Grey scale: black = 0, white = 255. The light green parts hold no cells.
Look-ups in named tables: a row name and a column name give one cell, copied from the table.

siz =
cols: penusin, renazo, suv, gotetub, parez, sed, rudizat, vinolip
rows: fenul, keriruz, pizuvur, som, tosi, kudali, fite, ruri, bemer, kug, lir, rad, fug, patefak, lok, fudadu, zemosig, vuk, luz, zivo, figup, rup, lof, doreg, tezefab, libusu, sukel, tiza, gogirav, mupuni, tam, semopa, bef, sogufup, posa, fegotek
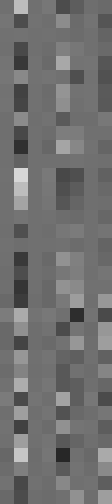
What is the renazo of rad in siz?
98
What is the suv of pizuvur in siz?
112
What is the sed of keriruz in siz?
107
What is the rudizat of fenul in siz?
110
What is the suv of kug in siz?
112
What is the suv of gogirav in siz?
116
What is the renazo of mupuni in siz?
159
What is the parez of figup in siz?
146
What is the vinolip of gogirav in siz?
75
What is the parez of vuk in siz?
113
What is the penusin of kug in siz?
111
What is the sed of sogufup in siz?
115
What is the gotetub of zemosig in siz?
110
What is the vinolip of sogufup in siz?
138
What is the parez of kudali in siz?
113
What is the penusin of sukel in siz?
108
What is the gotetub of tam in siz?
108
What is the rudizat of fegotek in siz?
110
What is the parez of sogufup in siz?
90
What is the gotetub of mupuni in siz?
116
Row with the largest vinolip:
bef

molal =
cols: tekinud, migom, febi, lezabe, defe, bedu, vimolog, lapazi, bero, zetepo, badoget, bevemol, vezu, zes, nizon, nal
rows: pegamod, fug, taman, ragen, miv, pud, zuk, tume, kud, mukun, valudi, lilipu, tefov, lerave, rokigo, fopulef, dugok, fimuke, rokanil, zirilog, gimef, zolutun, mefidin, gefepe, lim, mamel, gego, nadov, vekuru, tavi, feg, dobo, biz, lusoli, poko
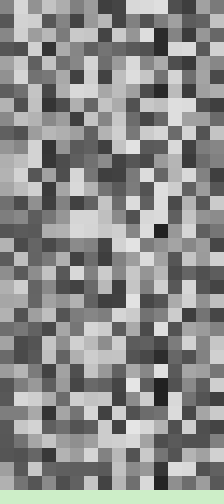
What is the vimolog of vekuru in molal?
194
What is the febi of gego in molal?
123
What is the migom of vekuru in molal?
215
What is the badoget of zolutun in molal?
71
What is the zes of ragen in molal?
218
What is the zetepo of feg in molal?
229
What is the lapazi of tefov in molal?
63
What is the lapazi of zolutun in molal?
63
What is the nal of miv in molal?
135
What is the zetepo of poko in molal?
111
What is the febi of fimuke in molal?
101
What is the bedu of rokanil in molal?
66
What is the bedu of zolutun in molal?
178
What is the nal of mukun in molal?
196
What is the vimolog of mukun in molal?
97

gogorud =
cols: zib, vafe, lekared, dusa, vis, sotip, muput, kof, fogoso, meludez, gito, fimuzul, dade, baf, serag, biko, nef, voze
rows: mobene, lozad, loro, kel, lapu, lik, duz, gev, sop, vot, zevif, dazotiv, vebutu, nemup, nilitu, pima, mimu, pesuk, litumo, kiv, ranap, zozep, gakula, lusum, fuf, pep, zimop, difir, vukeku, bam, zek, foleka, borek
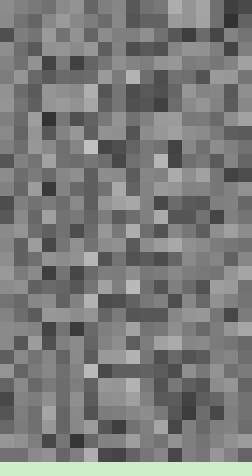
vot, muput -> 95
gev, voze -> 136
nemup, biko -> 119
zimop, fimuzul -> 92
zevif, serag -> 112
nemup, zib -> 130
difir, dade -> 120
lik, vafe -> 149
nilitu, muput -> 93
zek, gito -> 128

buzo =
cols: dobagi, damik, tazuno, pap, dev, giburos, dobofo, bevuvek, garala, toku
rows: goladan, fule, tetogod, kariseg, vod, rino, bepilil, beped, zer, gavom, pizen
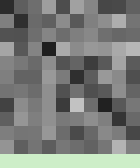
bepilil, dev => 81
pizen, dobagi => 148
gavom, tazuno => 118
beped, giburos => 194
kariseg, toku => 183
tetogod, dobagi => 82
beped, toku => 119

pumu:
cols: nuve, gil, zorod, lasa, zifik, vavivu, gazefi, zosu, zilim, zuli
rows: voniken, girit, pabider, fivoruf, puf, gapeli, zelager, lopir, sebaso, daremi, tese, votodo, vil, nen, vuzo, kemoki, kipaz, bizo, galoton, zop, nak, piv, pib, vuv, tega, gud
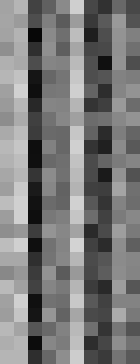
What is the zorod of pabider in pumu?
7
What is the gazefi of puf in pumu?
80
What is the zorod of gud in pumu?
46
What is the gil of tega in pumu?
182
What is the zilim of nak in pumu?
157
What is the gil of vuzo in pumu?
208
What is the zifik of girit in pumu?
91
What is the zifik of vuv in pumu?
130
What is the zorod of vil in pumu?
53
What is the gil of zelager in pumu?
209
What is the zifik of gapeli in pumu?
117
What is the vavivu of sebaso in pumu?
160
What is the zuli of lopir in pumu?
108
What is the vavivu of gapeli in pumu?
199
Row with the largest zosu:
sebaso

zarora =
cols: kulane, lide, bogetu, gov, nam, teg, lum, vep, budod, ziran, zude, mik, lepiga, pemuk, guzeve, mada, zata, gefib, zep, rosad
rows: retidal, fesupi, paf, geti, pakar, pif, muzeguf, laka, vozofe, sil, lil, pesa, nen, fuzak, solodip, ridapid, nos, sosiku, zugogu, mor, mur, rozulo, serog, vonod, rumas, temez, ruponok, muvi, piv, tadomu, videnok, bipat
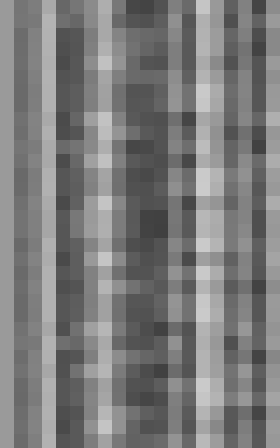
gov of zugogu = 172
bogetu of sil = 130
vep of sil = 188
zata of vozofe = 101
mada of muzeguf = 171
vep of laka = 160

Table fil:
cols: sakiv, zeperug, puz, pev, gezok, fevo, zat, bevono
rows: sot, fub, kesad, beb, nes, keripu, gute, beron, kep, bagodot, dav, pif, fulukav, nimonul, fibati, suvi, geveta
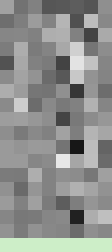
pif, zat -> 190
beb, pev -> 132
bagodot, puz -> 137
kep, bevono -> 151
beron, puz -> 108
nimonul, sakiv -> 145
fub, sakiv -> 110
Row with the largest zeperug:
beron

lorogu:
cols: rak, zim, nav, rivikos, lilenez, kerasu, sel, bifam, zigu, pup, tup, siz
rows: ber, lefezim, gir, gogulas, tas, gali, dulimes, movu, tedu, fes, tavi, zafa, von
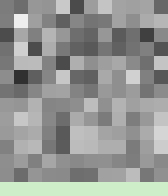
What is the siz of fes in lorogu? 213
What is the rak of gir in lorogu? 76
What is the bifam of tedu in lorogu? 123
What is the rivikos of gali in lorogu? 134
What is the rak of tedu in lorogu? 157
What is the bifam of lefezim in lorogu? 120
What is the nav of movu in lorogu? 178
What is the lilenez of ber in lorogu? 201
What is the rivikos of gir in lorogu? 181
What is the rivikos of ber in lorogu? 148
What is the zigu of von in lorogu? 162
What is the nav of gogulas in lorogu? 76
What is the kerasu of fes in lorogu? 191
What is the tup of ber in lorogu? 164

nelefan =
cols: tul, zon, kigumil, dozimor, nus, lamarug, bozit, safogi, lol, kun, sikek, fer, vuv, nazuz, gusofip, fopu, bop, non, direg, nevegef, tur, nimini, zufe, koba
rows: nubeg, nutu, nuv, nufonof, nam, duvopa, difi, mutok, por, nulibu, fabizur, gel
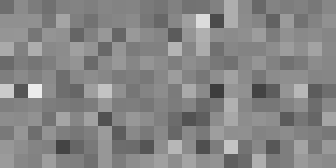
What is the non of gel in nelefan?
107
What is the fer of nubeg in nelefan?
117
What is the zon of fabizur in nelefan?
142
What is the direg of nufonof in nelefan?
131
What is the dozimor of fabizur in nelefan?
129
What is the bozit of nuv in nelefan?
129
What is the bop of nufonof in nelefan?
135
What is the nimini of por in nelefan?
118
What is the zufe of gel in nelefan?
143
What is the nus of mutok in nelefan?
122
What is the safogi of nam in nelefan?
139
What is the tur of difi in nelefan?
149
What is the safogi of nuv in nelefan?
152

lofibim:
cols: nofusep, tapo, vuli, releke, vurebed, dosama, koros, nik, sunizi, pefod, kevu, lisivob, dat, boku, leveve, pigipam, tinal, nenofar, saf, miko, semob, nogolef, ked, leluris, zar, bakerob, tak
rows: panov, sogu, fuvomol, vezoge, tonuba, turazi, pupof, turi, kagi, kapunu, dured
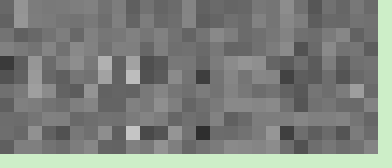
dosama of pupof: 92
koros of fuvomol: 129
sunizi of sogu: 128
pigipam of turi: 122
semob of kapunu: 63
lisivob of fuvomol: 129
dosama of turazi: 118
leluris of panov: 113
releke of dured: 115
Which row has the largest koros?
pupof

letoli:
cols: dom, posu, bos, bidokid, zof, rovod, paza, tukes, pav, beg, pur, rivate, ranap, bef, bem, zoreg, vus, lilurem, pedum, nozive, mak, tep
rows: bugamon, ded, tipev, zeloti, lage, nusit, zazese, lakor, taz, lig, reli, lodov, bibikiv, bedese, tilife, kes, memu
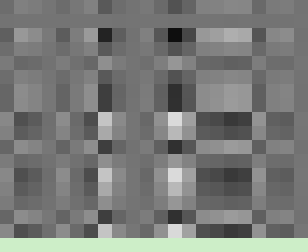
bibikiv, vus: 57
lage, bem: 104
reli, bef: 86
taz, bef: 160
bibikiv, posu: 79
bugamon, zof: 108
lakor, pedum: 95
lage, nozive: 109
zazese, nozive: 128
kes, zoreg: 145
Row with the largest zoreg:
tipev

